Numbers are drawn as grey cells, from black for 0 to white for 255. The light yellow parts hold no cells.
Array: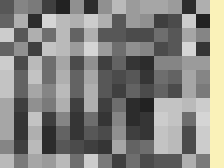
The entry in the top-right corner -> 175
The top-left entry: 87
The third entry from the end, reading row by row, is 87
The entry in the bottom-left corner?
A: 186
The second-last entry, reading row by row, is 175
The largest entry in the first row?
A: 186
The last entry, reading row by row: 122
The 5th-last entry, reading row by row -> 75
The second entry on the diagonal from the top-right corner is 204
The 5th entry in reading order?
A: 34
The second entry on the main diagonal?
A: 175
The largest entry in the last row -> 204
